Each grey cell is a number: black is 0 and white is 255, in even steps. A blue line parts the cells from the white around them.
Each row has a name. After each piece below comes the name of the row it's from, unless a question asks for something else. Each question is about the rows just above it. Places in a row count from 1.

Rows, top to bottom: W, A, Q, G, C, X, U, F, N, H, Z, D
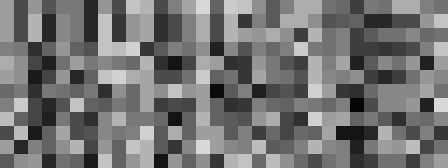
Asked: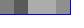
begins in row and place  A, 19
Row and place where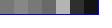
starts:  C, 7

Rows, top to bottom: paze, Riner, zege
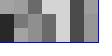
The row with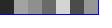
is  zege
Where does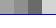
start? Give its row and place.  zege, 2

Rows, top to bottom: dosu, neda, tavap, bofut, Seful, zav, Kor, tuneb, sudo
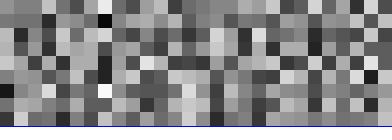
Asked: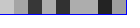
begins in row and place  bofut, 16
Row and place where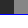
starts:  tavap, 2

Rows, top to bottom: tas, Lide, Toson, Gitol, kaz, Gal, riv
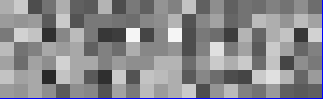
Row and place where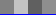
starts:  tas, 13
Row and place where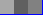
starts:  Gitol, 6
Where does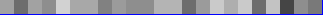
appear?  kaz

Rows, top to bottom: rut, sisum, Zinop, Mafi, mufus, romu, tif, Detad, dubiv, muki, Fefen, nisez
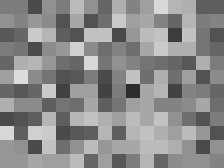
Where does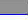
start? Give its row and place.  nisez, 14
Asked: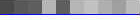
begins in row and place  muki, 5
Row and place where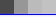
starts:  Zinop, 9

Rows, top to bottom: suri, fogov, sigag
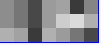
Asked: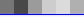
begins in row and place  fogov, 2
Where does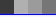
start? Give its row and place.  sigag, 3
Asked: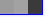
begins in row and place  suri, 4

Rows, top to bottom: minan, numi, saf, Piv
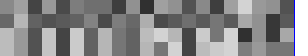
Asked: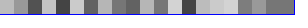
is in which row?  Piv
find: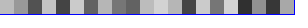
saf
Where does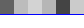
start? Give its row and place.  saf, 10
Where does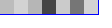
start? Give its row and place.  saf, 11
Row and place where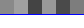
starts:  minan, 1

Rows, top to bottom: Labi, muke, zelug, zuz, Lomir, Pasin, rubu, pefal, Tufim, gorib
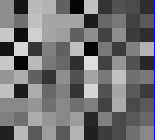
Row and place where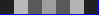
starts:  gorib, 1
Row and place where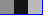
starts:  Labi, 1
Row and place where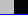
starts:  zuz, 6
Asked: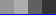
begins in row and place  Pasin, 1

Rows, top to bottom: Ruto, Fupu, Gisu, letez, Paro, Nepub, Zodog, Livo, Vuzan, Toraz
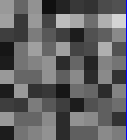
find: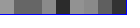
Vuzan
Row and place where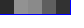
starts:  Vuzan, 5
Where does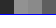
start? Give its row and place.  Vuzan, 5
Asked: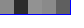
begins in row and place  Vuzan, 4
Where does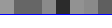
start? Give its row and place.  Vuzan, 1
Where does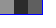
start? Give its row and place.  Toraz, 4
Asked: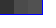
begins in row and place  Ruto, 7

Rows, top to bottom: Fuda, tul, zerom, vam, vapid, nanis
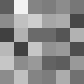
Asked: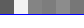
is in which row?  Fuda
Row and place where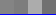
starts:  nanis, 3
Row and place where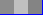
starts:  nanis, 1
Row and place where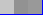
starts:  vam, 3
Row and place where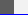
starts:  Fuda, 1

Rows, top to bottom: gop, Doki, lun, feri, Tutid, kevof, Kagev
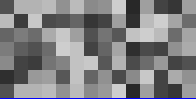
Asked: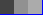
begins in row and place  feri, 12
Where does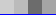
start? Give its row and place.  lun, 11
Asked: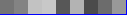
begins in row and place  Tutid, 4
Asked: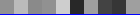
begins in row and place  gop, 5
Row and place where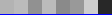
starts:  Kagev, 3
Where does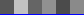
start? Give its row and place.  kevof, 5
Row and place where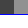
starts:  feri, 12

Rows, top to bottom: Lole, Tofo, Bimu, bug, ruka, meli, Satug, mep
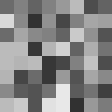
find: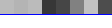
ruka
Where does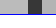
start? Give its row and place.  bug, 1
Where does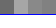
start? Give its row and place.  Bimu, 1
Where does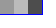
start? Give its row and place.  Lole, 5
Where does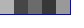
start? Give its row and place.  meli, 1
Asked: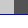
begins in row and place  mep, 2

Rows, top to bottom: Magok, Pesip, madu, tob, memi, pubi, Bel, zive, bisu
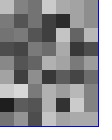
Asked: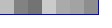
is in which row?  Magok
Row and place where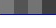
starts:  Pesip, 1
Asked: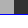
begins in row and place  zive, 4
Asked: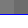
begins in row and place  tob, 3
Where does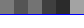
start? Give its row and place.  Pesip, 1
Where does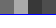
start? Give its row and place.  tob, 4
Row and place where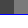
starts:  tob, 2

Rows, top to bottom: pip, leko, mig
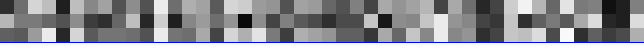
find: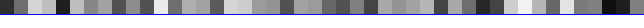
pip
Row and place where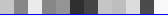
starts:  mig, 30
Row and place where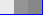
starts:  leko, 32
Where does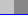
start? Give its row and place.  mig, 30
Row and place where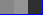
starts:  mig, 33

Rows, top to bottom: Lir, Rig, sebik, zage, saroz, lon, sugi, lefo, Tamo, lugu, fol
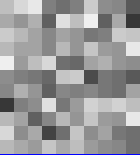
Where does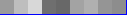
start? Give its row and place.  saroz, 2
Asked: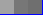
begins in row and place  lugu, 8
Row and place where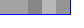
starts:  zage, 2
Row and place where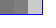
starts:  sebik, 7
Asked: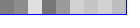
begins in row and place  lefo, 2

